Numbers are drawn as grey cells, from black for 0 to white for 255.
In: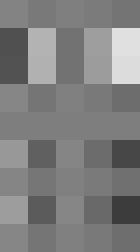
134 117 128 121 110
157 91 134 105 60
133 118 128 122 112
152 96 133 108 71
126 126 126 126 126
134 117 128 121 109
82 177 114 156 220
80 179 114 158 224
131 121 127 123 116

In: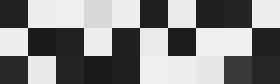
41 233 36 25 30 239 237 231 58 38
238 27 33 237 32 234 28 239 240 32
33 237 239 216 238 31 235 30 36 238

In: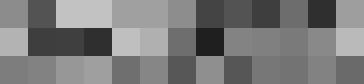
125 130 151 159 111 134 87 143 86 119 115 130 106
179 62 63 47 191 176 110 31 131 128 122 137 186
140 83 194 194 160 160 141 68 83 62 109 47 158

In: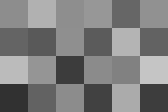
49 98 140 65 171 61
187 149 60 139 129 197
100 89 143 91 180 98
141 177 142 151 102 145

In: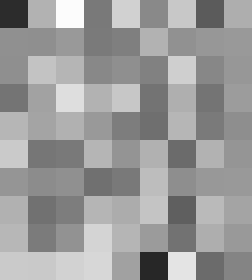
202 201 210 215 161 39 228 107 132
183 123 146 212 181 155 114 174 153
177 113 125 181 172 196 95 186 164
149 140 144 112 121 189 142 152 153
202 118 121 181 148 177 107 178 149
182 164 177 153 125 111 182 122 142
116 162 222 178 199 115 175 116 156
143 195 181 136 143 129 207 135 151
144 143 153 122 127 178 145 151 153
44 178 252 121 209 137 200 91 174

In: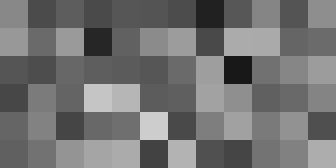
96 114 148 165 171 66 179 80 69 115 129 173
101 130 69 104 111 205 73 126 161 122 146 79
71 123 100 197 182 92 95 162 143 96 105 132
85 77 103 94 91 86 106 158 24 113 134 156
152 106 154 38 97 139 156 73 171 170 101 107
136 75 93 74 86 84 76 33 87 133 84 142

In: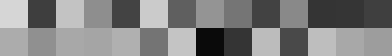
172 144 168 165 176 116 196 10 52 188 73 190 168 157
214 62 195 142 67 203 95 148 117 66 137 52 53 63

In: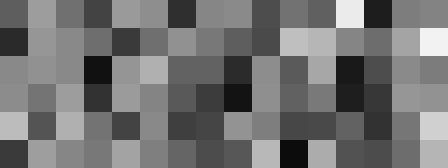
58 158 134 120 163 127 101 76 87 184 12 172 82 76 109 181
188 84 176 115 67 137 63 69 147 126 71 73 98 50 118 208
140 116 157 50 155 132 89 60 19 143 97 121 30 55 150 146
137 145 137 17 149 176 98 98 43 141 90 167 25 77 138 124
42 150 137 110 58 111 145 120 94 74 191 182 133 109 164 242
94 157 112 67 154 142 47 134 138 77 114 96 235 29 125 131

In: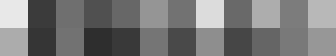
172 53 114 46 57 117 73 142 70 101 121 151
232 59 111 80 103 149 114 220 105 173 124 184
